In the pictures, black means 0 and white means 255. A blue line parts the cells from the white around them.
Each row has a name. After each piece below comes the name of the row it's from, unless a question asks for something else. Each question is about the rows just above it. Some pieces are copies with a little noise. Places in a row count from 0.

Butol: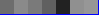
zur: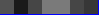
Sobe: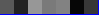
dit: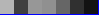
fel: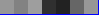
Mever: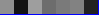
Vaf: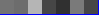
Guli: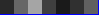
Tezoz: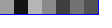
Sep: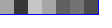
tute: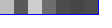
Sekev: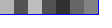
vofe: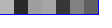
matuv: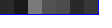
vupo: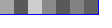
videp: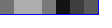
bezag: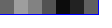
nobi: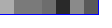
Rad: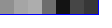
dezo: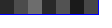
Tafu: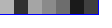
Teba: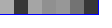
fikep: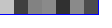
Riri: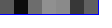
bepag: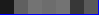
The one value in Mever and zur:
[122]
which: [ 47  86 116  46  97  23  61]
dezo
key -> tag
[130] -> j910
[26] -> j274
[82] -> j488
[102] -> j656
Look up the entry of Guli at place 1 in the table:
j656
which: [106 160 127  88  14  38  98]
bezag
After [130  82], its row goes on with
[12 34 96]

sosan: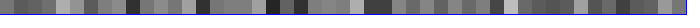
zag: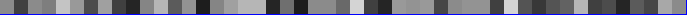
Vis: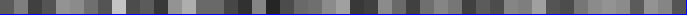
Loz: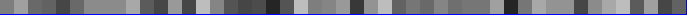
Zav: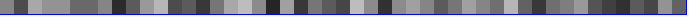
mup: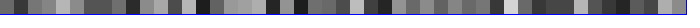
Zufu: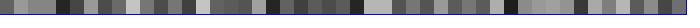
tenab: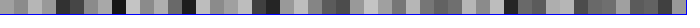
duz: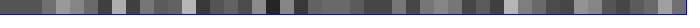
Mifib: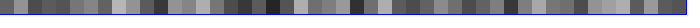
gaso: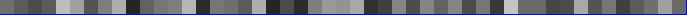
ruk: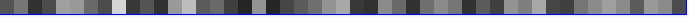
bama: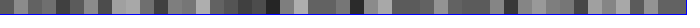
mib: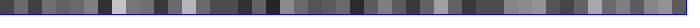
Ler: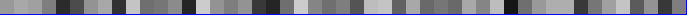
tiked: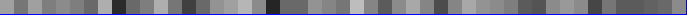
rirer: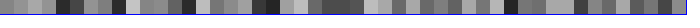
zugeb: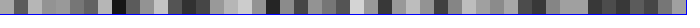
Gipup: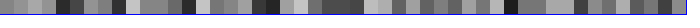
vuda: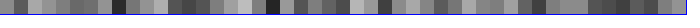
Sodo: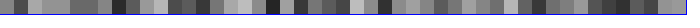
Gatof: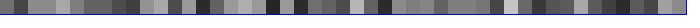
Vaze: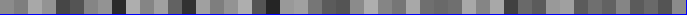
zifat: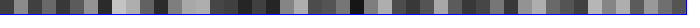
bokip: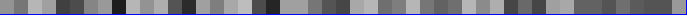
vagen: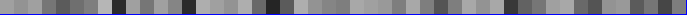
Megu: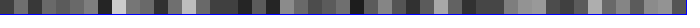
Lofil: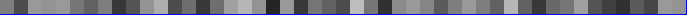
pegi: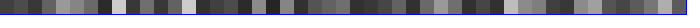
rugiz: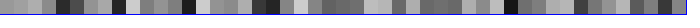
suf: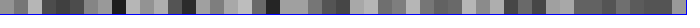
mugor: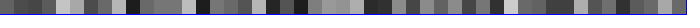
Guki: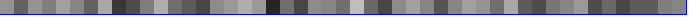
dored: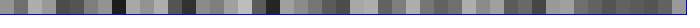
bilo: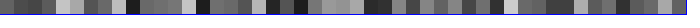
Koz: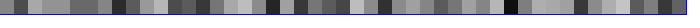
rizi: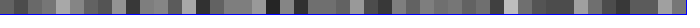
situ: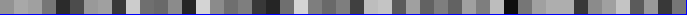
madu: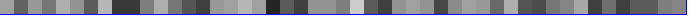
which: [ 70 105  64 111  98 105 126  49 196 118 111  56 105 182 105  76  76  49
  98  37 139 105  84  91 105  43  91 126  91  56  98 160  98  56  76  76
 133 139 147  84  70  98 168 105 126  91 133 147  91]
mib
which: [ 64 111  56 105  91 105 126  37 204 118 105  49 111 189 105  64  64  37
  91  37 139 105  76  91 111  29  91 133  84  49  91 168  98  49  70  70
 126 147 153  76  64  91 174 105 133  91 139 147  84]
Megu
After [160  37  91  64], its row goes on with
[147 147 126 204  91  64 147 160 147  70 139 160 153 105 174  84  76 118
 133 168  64 111  64  91  91 126 133]

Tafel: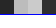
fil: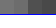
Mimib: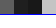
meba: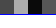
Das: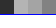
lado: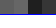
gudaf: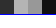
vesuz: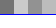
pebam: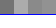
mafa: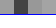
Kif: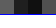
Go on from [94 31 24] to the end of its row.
[196]
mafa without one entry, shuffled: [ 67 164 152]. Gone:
[158]
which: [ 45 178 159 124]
Das
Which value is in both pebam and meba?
[172]
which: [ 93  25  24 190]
Mimib
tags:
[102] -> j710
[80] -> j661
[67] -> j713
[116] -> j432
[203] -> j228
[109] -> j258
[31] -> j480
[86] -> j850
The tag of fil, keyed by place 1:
j258
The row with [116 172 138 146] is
pebam

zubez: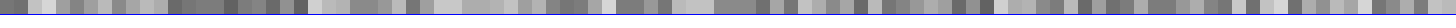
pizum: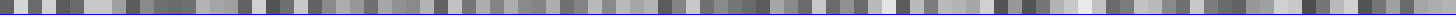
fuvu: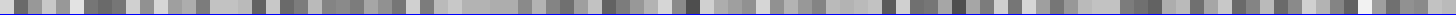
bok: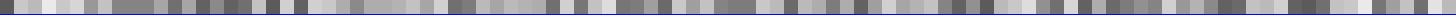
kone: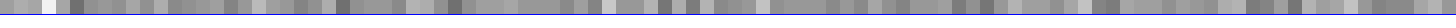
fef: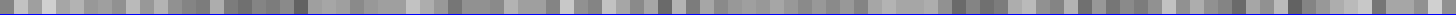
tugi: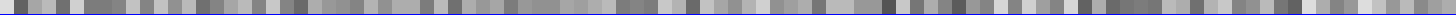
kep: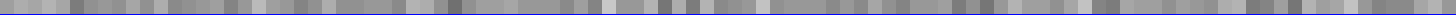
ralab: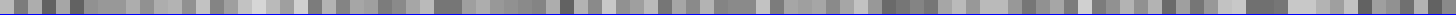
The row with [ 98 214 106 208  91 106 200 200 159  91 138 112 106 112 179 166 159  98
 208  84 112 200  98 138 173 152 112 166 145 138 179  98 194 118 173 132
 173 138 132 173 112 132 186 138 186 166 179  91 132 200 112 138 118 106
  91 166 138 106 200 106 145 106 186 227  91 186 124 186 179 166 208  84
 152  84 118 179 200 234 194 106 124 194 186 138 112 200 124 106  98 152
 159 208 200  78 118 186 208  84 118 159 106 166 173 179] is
pizum
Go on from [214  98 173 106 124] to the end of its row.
[145 132 208 152 179 138  98 106 194 186 208  98  91 112 194 200 234 118
 159 194 112 227 186]
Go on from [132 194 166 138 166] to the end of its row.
[106 179 124 166 138 152 159 152 166 152 138 152 138 152 132 166 179 166
 166 173 145 106 132 112 124 173 186 145 132 179 112 152 118 138 124 145
 194 145 173 145 132 106 166 145 186  98 132 152 173 186 200 118 166 166
 145 208 145]
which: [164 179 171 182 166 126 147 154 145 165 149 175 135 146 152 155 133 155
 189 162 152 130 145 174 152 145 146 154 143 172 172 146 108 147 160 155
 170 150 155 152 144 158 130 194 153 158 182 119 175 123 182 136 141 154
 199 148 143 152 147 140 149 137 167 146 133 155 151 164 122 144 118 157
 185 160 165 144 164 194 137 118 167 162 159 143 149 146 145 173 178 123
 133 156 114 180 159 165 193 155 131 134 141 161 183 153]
kep
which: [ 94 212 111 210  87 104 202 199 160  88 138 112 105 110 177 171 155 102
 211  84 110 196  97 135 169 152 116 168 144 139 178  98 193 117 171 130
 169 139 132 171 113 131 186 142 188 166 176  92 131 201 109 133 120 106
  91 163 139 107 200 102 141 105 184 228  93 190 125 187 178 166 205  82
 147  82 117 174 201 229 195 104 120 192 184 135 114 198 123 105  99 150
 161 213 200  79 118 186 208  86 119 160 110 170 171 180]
pizum

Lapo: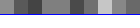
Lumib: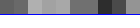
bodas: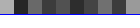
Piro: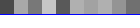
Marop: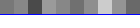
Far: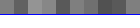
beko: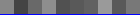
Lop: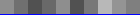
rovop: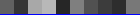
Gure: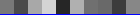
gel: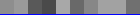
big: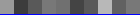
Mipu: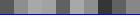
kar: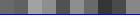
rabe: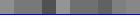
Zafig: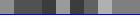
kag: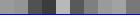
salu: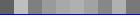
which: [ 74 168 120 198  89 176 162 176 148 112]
Piro
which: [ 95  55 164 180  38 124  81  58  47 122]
rovop
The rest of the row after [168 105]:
[135 162 162 112]
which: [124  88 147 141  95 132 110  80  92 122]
Far
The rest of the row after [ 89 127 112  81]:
[ 89 127]

